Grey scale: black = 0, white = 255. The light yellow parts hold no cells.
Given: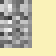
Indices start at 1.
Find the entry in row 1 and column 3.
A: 170
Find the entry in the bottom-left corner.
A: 97
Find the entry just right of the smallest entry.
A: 170
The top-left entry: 82
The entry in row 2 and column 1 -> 211
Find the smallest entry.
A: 51
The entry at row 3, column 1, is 211
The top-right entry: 126
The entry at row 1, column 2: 196
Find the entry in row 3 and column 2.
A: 184
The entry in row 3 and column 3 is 226
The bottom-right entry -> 142

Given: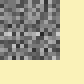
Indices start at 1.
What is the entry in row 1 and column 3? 119
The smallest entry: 39
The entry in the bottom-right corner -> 119
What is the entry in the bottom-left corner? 78
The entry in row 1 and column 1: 119
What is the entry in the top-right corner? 91
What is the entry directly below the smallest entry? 78
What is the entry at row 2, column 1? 66
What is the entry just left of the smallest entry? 201
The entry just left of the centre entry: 78
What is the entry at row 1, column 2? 103
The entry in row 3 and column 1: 160
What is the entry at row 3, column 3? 91
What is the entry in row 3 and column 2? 103
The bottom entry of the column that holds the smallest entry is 66
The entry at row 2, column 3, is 119

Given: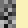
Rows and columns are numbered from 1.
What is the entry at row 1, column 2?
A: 161
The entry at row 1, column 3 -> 83
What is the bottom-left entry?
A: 175
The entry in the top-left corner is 114
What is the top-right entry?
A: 145
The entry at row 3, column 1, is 130
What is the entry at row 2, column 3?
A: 114

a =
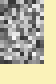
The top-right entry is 218
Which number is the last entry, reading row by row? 85
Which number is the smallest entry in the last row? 55
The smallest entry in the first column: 55
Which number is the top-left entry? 151
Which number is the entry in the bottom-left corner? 69
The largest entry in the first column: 218
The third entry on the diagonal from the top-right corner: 124
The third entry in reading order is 55
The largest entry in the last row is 164
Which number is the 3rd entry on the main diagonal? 111
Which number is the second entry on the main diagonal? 124
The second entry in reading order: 179
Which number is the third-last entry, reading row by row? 151
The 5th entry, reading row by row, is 179
